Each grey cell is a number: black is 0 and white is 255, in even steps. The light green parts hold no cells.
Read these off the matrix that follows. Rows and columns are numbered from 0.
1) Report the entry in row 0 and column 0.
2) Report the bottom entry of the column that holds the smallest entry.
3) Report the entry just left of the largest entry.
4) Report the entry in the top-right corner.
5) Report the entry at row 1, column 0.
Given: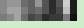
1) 136
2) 17
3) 83
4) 29
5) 136

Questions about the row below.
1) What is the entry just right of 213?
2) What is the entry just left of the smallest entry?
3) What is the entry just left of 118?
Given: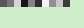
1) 21
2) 213
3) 87

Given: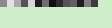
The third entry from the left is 169
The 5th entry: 214
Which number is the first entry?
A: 138
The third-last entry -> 30

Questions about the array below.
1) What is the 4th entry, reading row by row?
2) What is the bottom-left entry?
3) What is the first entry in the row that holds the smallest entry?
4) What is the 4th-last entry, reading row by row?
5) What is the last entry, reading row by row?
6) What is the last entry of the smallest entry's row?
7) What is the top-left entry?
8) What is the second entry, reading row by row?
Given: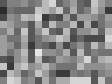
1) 143
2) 128
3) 44
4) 213
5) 115
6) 58
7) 87
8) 128

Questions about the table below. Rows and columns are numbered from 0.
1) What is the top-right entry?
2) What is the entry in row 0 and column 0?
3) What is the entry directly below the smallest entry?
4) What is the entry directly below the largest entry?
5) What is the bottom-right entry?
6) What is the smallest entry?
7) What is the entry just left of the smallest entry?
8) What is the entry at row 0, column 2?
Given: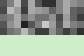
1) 128
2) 85
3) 184
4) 61
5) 48
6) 34
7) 169
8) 184

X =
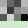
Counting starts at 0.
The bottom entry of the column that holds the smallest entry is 11
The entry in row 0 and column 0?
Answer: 169
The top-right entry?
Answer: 184
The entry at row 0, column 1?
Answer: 102

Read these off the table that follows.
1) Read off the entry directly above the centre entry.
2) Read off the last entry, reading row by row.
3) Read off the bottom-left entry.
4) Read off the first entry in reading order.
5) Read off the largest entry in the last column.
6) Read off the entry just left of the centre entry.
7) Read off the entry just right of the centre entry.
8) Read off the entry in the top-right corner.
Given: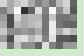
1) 184
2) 154
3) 211
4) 211
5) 184
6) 184
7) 117
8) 101

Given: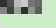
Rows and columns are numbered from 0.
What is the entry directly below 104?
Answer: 92
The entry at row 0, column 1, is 80
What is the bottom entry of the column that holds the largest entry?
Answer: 48
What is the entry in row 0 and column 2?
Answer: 187

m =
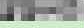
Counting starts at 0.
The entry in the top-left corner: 151
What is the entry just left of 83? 109
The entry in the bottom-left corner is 96
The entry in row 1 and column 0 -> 151
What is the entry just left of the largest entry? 178
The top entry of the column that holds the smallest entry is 122
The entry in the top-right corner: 178
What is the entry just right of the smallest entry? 190
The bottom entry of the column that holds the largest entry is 206

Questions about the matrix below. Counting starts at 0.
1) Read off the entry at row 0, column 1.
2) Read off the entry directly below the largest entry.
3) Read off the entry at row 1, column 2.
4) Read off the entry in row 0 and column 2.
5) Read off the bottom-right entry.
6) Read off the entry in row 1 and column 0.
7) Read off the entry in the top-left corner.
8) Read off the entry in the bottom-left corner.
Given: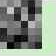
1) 128
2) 104
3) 65
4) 158
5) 36
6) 92
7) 158
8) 158

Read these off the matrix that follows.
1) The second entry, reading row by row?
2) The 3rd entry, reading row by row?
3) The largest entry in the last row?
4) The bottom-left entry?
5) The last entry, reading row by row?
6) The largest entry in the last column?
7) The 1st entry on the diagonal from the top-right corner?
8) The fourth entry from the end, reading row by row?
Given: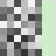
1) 217
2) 79
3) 176
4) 79
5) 79
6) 229
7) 121
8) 105
